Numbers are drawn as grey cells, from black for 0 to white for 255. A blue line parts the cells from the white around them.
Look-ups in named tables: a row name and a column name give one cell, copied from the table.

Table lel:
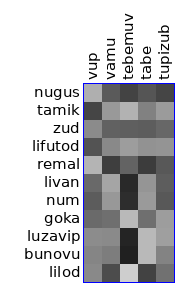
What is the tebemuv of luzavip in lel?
36
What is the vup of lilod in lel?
137
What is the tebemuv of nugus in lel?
67
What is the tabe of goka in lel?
111
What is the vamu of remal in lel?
62
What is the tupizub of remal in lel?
88
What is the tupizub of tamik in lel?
155
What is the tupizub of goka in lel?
157
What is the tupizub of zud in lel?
103
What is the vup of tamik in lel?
69
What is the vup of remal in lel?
180
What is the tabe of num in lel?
154
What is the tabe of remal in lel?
60
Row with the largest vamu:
livan

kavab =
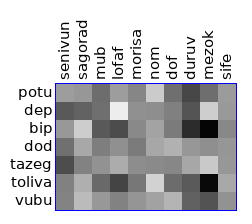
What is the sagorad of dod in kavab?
168
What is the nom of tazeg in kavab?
138
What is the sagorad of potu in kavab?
151
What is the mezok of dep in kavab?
206
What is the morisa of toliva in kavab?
119
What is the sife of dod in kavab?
150
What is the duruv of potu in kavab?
71
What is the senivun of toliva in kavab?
129
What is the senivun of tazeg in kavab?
77
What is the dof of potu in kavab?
111
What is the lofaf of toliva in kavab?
68
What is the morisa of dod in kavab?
123
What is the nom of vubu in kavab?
162
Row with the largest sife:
toliva

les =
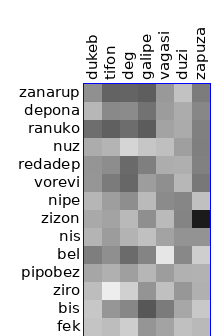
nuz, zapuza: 127
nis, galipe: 192
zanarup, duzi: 194
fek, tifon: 189
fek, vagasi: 163
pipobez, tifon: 176
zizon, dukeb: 169
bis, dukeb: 199
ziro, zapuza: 176

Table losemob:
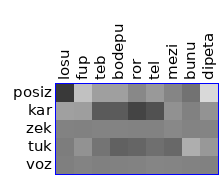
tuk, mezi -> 104
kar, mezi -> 145
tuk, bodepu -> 97
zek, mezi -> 136
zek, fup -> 129
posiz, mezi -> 133
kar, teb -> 90
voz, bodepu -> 129
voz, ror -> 130
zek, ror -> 130
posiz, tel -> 153
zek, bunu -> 131
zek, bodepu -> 131
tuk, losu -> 125
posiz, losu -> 57
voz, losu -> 127
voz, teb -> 128

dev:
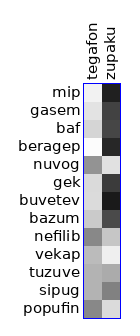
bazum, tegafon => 202
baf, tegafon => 213
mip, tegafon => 242
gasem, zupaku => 66
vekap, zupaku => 239
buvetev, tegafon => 219
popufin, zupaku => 219
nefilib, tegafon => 136
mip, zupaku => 32
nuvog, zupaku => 225
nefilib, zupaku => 198
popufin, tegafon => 136
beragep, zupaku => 39
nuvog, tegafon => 147
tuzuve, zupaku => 171
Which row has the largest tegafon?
beragep

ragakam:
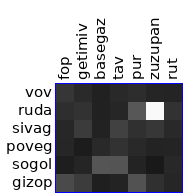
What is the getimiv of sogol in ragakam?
37
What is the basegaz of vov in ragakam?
33
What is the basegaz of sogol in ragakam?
85
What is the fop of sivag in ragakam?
39
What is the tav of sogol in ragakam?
84
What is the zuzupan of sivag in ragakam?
55
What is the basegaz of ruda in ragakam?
33
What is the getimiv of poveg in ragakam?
28
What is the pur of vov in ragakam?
45
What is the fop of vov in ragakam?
54
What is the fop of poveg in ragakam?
38
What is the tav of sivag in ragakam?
65
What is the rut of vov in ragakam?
36
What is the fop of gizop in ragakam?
74
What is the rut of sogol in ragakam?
40
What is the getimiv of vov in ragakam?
42
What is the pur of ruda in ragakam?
87
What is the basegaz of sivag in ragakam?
34

